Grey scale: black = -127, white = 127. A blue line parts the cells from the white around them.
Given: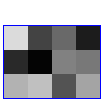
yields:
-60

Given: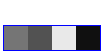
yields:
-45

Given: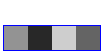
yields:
-87

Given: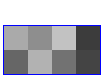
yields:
14

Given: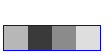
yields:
-69

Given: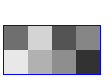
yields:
84

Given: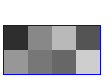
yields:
8
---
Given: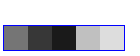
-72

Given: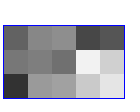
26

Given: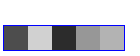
81

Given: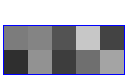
18

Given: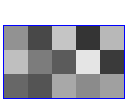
-43

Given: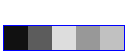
-35

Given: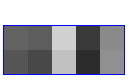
-55
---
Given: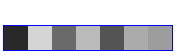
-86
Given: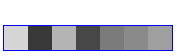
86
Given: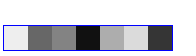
110
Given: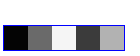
-123
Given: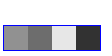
17
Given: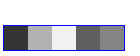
-74
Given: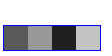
-38
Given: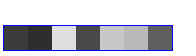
-67
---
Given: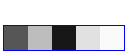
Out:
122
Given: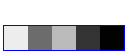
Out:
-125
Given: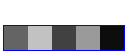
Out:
-114
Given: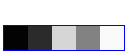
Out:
121
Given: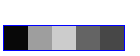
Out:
-56
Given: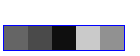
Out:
17
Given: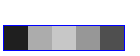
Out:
-48
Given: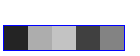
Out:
3
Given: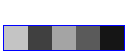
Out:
-106
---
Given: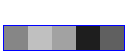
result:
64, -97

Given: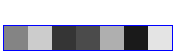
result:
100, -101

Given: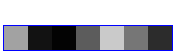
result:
74, -124

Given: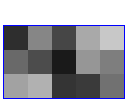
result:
72, -101

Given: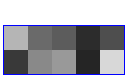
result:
88, -90

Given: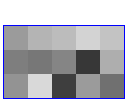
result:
89, -72
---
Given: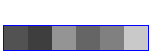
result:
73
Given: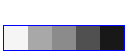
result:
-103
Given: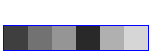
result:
86
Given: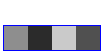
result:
-47
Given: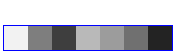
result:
-92
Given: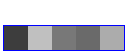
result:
44
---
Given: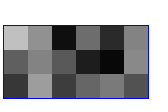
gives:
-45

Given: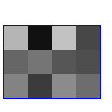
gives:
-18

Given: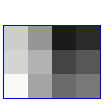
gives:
-7

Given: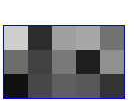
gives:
-76

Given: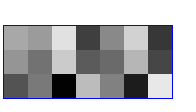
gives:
104

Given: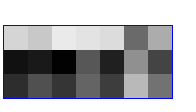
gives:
-13

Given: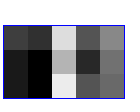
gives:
-22

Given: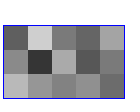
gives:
-19

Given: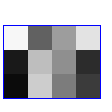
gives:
-68

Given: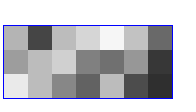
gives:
-80
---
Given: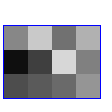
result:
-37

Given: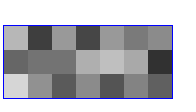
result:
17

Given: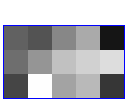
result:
126

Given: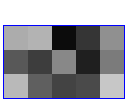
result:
-32

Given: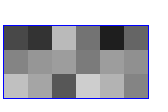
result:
37

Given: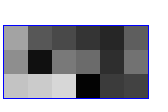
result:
75

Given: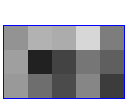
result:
-17

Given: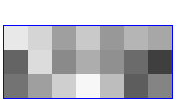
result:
31

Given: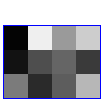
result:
-85

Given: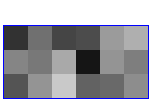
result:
20
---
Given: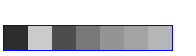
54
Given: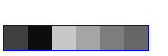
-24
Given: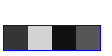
-41
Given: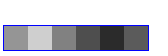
-36
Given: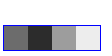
109
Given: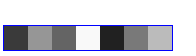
59
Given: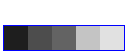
97
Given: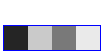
106
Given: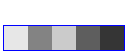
-74
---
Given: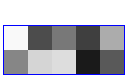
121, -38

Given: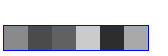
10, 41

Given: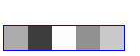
44, 73

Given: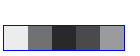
108, 27

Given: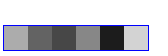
44, 83

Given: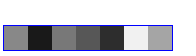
8, 37

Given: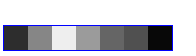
-82, -119
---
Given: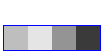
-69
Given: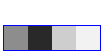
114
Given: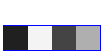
47
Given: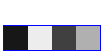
48
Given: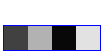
98
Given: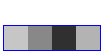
51
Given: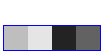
-29
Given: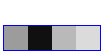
91
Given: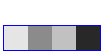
-87
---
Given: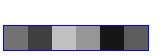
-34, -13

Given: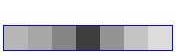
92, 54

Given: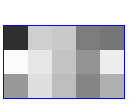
-9, 25

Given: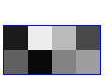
-55, -31

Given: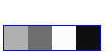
-112, 47

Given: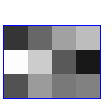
61, -45
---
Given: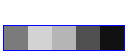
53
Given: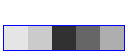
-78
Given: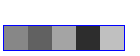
36
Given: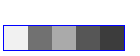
42
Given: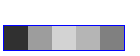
83
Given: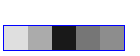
-102
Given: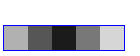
-100
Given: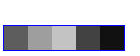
67
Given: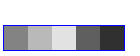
98
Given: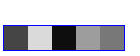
-113
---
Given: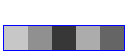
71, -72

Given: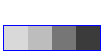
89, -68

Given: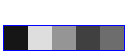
94, -105

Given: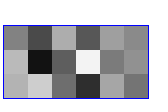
115, -109

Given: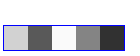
122, -78

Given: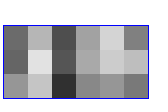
98, -79

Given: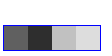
93, -81

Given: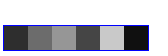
73, -111
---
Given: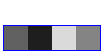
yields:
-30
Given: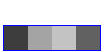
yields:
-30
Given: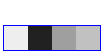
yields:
31
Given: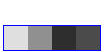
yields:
-52
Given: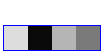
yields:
-5
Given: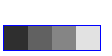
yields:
-30
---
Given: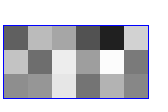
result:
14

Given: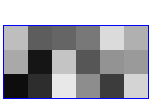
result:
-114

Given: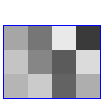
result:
53

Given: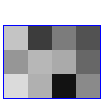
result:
91

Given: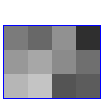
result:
54

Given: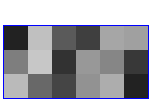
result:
58
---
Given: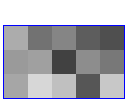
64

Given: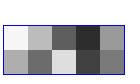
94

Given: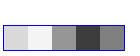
22

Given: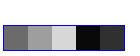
87

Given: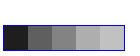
3

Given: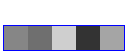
79
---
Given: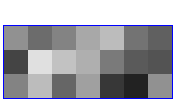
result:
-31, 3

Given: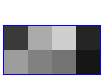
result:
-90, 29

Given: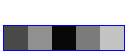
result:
68, -54

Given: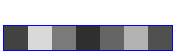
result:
-47, -61

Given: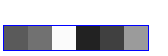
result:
27, -37

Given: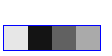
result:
42, 103

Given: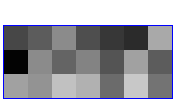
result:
41, 33

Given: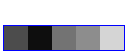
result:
85, -51
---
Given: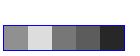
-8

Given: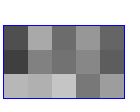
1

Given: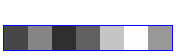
5

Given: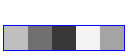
36

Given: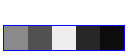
-46

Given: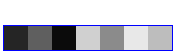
11

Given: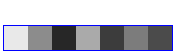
-3

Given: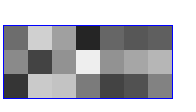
2

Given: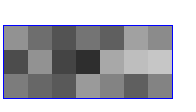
-3
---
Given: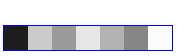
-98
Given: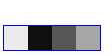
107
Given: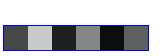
-55
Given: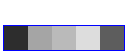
-82
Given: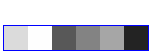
91
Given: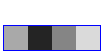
41
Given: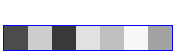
-51
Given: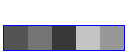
-43
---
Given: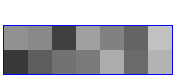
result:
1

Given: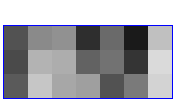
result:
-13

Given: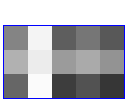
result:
27

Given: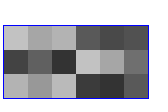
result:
66

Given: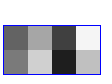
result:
38

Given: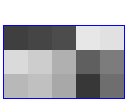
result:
48
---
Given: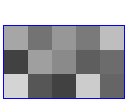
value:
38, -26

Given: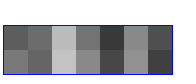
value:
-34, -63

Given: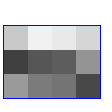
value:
72, -55

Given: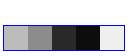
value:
60, 111

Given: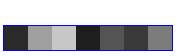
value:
-85, -3

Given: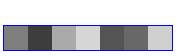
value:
-1, 80

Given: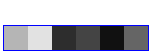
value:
53, -26
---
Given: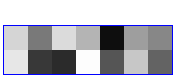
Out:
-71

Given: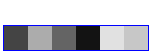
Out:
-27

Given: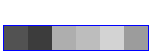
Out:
28

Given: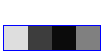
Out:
0

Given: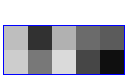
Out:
-57

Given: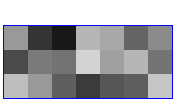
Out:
-68

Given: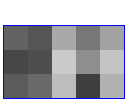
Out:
-49
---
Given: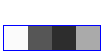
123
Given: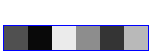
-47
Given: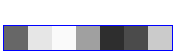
-24
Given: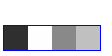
-80
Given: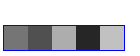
-10
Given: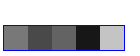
-7
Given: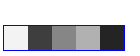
115
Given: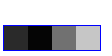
-85
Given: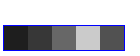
-97
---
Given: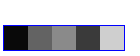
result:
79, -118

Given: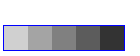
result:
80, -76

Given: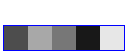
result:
103, -103

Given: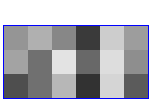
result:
99, -77

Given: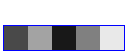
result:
105, -103

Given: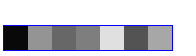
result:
96, -118

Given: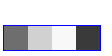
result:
120, -69
